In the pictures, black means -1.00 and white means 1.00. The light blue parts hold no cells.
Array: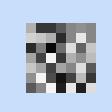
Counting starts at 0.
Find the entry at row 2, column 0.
-0.66
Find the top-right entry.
0.05
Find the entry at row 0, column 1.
-0.57
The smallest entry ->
-0.94
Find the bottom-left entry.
-0.30
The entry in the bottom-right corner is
0.73
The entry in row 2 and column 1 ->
-0.03
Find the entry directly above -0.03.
0.55
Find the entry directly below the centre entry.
0.29
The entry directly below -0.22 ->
0.13
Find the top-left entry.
0.38

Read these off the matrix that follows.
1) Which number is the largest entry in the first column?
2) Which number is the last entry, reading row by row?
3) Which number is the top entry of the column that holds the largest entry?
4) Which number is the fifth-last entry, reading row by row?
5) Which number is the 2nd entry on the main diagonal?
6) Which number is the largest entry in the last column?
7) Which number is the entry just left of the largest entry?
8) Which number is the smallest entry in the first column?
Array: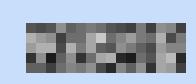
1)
0.38
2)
-0.50
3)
-0.14
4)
0.12
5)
0.22
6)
0.04
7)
0.30
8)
-0.60

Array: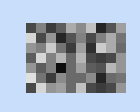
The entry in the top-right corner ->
0.25
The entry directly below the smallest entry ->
0.09
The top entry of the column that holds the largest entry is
-0.43
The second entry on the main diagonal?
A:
-0.43
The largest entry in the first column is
0.76
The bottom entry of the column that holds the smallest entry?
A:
0.25
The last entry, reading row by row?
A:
0.17
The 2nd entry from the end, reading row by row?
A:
-0.43
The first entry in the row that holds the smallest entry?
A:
0.17
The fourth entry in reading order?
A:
-0.27
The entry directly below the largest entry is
-0.43
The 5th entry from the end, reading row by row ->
0.51
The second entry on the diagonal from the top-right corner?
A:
0.34
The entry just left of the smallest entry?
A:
0.01
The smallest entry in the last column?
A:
-0.17
